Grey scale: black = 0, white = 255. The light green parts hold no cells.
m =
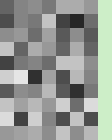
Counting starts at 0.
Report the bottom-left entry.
152
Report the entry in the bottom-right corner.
184
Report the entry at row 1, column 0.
77
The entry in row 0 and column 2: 141
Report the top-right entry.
152
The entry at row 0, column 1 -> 132
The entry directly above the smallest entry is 172
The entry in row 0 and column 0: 100
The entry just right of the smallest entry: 109
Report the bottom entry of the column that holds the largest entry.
161
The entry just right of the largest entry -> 48
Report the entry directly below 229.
141
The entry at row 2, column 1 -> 152
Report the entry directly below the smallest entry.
141
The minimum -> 38
